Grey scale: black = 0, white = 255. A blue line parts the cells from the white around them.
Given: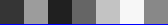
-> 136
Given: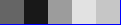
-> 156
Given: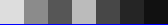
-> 86
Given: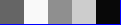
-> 143
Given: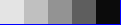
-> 147
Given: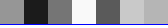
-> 150
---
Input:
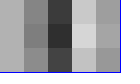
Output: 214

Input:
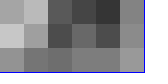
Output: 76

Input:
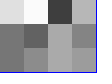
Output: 170

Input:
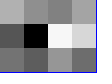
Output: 247

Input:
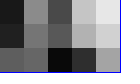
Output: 178

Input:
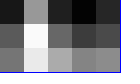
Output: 60
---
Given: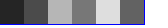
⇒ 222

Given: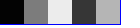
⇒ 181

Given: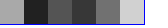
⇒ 113

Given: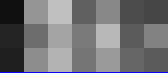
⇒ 136

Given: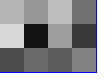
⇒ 217

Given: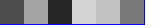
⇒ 193

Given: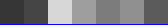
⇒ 124

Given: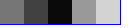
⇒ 211
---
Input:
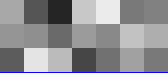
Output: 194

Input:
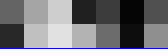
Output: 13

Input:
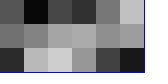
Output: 143

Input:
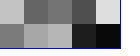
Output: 29

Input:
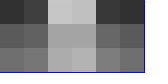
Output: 103

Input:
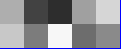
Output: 109

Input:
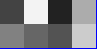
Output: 83

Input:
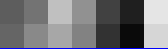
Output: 10

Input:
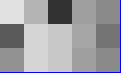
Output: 166

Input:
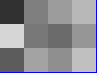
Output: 107
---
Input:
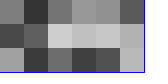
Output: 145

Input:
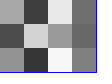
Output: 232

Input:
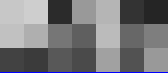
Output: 51

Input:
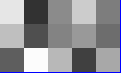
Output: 204

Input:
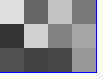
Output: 193

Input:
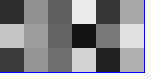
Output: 55

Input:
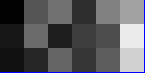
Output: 129

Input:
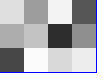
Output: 243
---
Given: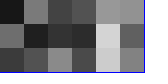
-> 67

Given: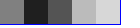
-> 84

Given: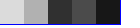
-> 48

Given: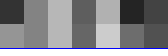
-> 183

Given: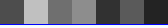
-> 112

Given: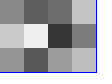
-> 108

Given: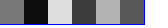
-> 221

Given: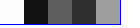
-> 95
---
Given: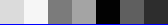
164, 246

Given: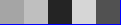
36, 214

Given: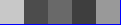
105, 200

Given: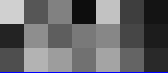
121, 208

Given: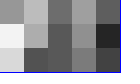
88, 243

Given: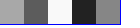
249, 249
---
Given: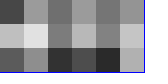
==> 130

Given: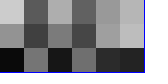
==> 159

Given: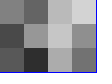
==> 198

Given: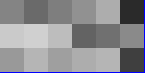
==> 112

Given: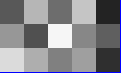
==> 135

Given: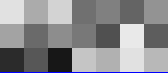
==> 233

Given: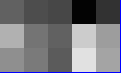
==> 204

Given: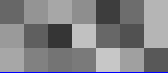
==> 81
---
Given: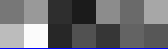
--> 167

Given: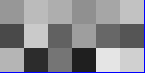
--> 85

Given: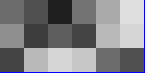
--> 214

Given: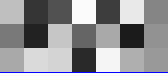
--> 146

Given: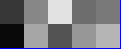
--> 121

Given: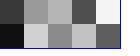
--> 244

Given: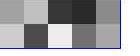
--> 139
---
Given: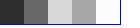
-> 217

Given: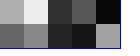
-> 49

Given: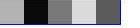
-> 120

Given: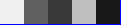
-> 56

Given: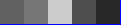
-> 205

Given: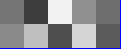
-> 242
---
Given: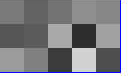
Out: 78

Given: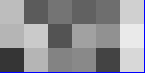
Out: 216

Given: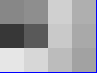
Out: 162

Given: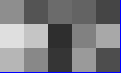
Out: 77

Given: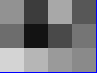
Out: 138

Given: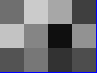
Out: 77

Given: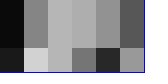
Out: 153

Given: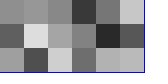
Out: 186

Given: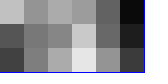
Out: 59
